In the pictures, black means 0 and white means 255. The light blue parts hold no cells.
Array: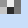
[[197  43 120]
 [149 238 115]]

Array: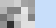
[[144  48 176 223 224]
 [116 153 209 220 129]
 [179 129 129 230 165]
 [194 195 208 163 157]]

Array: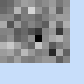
[[143 127 158 128 122 138 151 150  95 131]
 [156 165 131 185 152 124 134  39 167  97]
 [181 200 165 129 102 196 150  91 121 141]
 [123 145  97 111 144   2 138 167 181 145]
 [131 134  90 104  80  56 133 150  56 140]
 [170  84 153 109 132 114  93 170 109 174]
 [133 137  98 126 122 103 127 144 158 156]
 [104 117 182 122 213 150 116 164  98 152]
 [ 98 106 135 159 152 128 140 154 120 139]]

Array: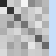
[[217 183 189 176 206 203 186]
 [206 161 187 150 229 196 105]
 [204 196 182 210 198  93 183]
 [174 203 216 179 144 187 206]
 [185 133 184 115 193 226 176]
 [185 181  95 186 205 174 209]
 [231  53 213 178 206 221 176]
 [ 42 207 189 244 138 163 184]]

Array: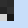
[[213  24]
 [ 36  49]
 [ 46  42]]

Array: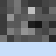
[[118  61  90  79  86  85 104  38]
 [ 60 126 104 148 135  80  69  97]
 [ 58  90  88 128  31  20  74  44]
 [ 59 148  87  93 104  89  88  88]
 [ 69  86 115  83 192  87  61 109]
 [ 64  92 118  69  54  54  68  74]]

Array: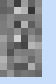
[[119 149 107 118 113 102]
 [166 119  87  84 174 118]
 [178 124 148 137 107 137]
 [141  83 129 125 125 140]
 [144 103  86  69 182 167]
 [160 124 208  79 150 128]
 [124 120 144 101 124 105]
 [124 139  67 179  94 126]
 [118 137 121 123 124 132]
 [ 98 105 200 181  52 147]
 [102 128  61 157  99 135]]

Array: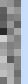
[[115 180 129]
 [191 175 110]
 [176 171 130]
 [195  90 131]
 [166 135 168]
 [153 128 135]
 [208 154 130]
 [ 41 121 165]
 [ 98 153  97]
 [ 89 125 132]
 [ 94 166 149]
 [155 147 111]]

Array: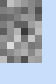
[[187 104 137  80 163 157]
 [116 140 161 174 136 174]
 [135 219 143 162 120 128]
 [150 141 199 113 197 134]
 [ 94 144 179  56 121 187]
 [125 147  97  97 159 178]
 [103 111 129 152 147 102]
 [127 134 120  98 137  81]
 [100 192 170 151 135 117]]
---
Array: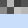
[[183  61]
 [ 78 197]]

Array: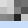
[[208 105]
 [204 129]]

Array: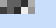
[[97 96]
 [95 43]]

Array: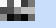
[[ 95 250]
 [ 81 147]]

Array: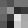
[[ 81 118]
 [151  43]]

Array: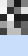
[[157  25]
 [ 48 123]]

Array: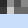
[[144  81]
 [203 105]]

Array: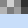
[[209 135]
 [124 157]]

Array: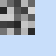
[[101  64]
 [192  84]]
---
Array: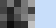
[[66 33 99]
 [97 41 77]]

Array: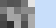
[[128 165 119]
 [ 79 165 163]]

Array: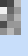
[[240 104 152]
 [170 128 179]]

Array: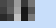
[[ 62  94 164]
 [ 42  60 193]]

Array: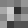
[[169 206  46]
 [135 194 130]]

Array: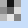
[[141  98 221]
 [187 229 134]]

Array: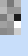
[[186 150 151]
 [125 173  27]]
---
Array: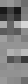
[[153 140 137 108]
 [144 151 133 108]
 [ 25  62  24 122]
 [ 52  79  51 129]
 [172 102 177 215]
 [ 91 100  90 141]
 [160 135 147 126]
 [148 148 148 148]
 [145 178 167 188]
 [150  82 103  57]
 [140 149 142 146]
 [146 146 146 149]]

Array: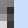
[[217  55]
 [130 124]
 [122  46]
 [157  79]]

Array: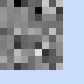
[[120 134  59  92 111 139 149  82 177]
 [105 142   0  65 103  97 200  93 193]
 [149 137 130 149 112  10 173 184  60]
 [153 132 136 145 111  77 134 133  93]
 [145 128 140 138 118 121 115 114 115]
 [ 91 112 179 138 167 155 110 189 108]
 [126 134  75 103 111 119 150  98 157]
 [124 140  51  99 106  64 188 126 141]
 [134 114 186 144 140 222  52  87 140]
 [168 126 174 159 112 136  83  96 100]]

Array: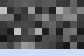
[[ 89  66 105 152 140  82  76  65  41  23 109  29]
 [ 65  76  88  95  89  80  89  90  58  56  99  47]
 [193  48  74  55 156  40  76  33 180 128 101 129]
 [116 116  36  63  79 108 144  86 111 137 140  64]
 [ 57  70  70  73  67  39  92 101  68  42  82  56]
 [ 49  26 196  64  94 173  30  93  28 109 120  27]
 [ 22  46  51  69  66  31  77  78  61 102  50  68]]

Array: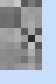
[[144 137 148 153 165 134]
 [184 177 201  90 121  96]
 [117 119 108 162 153 157]
 [109 113  96 155 162 151]
 [109 112  97 158 171 149]
 [164 157 172  90 165  84]
 [160 166 172 155  43 183]
 [150 142 152 101 192  85]
 [139 134 139 137 173 122]
 [137 138 133 114 148 119]]

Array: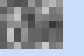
[[ 97 125 178 111 109 142 199 120 132]
 [145  93  80  87 152 110 163 182 152]
 [ 93 124 180 111 108 145 195 121 132]
 [131 159 196  92  66 132 125 115 115]
 [ 98 139 144 125  76 110 102  55  78]
 [ 95 195  78 149 100 100  87 104  93]
 [ 91 191  81 141 100 101  85 109  99]]
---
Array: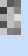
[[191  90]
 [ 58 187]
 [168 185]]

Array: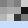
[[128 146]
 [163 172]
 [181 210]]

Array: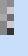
[[153 139]
 [154 202]
 [169 111]]

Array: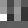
[[148  74]
 [158  87]
 [252  46]]

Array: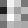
[[106 243]
 [ 29 214]
 [149 253]]

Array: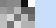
[[129 136]
 [156 144]
 [188 215]]
